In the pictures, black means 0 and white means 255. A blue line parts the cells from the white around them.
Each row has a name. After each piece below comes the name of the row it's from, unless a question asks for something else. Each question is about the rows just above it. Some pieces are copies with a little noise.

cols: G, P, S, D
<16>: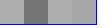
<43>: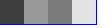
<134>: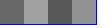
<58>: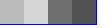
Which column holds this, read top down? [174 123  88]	S
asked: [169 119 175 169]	<16>
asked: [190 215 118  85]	<58>
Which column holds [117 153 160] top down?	P
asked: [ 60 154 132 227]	<43>
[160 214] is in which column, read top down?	P

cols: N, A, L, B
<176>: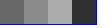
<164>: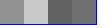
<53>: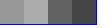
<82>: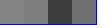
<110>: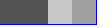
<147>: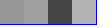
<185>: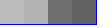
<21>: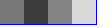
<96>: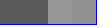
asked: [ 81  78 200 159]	<110>
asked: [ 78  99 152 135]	<96>
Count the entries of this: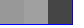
3
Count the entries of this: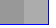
2

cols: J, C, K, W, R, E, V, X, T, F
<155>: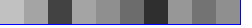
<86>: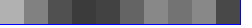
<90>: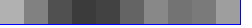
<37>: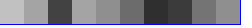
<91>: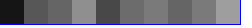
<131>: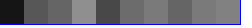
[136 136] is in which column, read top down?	V
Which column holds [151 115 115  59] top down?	X

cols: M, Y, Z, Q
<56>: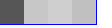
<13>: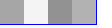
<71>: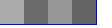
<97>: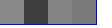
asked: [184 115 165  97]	<71>
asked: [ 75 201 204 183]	<56>
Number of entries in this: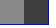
2
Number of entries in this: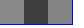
3

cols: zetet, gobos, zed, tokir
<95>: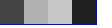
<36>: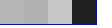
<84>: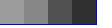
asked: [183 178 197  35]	<36>
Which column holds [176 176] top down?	gobos
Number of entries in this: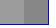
2
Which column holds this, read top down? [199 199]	zed

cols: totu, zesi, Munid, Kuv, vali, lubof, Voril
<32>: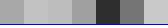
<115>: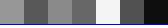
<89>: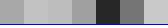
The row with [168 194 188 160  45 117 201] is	<32>
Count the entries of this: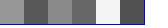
6
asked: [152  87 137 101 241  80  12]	<115>
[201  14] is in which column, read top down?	Voril
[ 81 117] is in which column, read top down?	lubof

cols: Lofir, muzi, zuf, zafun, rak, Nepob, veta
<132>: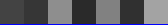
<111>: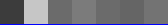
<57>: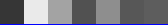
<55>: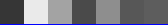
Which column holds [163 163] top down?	zuf
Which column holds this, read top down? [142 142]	rak
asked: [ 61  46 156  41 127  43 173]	<132>
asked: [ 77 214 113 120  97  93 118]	<111>
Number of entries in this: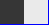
2

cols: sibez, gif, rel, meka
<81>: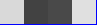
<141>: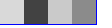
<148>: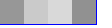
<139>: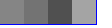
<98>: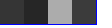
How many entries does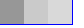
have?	3
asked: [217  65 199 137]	<141>
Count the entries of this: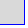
1
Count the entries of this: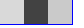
3
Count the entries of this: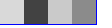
4
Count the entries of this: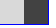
2

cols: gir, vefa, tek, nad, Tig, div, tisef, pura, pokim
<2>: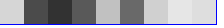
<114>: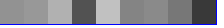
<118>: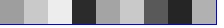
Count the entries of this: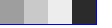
4
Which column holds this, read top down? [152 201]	vefa
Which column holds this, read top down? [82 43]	nad

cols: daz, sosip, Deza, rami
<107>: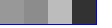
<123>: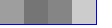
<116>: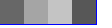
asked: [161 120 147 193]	<123>
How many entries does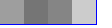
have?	4
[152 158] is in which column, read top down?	daz

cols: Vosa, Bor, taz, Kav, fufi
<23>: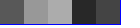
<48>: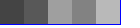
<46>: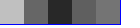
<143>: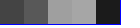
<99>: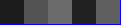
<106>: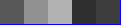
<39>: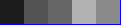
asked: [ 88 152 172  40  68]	<23>
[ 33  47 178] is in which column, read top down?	Kav
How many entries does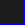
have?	1
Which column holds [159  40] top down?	taz
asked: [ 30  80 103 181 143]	<39>

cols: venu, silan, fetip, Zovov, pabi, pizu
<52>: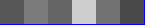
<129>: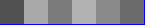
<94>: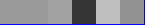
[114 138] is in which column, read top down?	pabi
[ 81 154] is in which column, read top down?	venu
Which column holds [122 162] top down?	fetip
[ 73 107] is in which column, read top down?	pizu

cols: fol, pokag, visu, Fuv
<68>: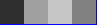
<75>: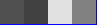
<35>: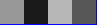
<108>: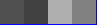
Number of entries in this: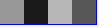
4
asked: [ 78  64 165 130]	<108>
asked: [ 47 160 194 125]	<68>
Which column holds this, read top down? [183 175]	visu
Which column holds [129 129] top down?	Fuv

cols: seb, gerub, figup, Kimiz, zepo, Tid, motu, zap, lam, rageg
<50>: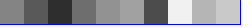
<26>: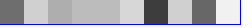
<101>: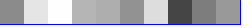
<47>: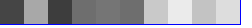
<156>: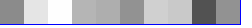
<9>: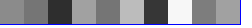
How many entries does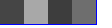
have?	4
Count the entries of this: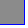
1
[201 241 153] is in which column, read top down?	rageg
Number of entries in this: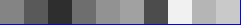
10

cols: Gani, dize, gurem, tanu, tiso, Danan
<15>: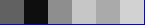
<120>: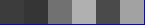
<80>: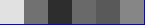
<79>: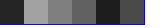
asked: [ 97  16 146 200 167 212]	<15>
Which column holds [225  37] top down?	Gani

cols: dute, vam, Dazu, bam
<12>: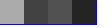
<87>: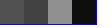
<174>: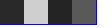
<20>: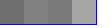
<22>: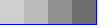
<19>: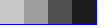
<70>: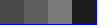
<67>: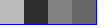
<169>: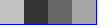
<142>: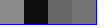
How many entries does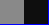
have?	2
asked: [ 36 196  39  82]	<174>

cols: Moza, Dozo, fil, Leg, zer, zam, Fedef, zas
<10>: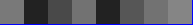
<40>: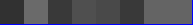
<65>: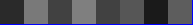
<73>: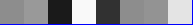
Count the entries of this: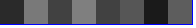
8
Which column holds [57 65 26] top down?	fil
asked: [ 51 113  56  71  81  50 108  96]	<40>
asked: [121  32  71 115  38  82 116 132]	<10>
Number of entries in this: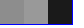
3

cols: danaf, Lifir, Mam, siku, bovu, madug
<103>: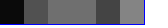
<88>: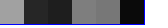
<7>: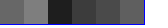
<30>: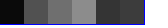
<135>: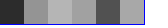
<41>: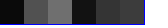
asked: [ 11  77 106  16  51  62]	<41>
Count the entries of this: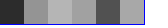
6
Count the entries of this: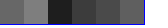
6
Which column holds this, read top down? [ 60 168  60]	madug
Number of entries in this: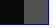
2
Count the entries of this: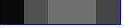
5
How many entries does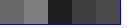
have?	5

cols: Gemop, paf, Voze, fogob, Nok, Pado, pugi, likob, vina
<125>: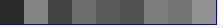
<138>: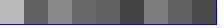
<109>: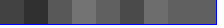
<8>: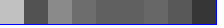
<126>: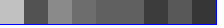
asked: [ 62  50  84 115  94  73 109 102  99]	<109>
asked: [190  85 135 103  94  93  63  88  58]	<126>
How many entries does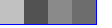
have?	4
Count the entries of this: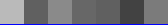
7
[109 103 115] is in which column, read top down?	fogob
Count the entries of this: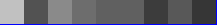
9

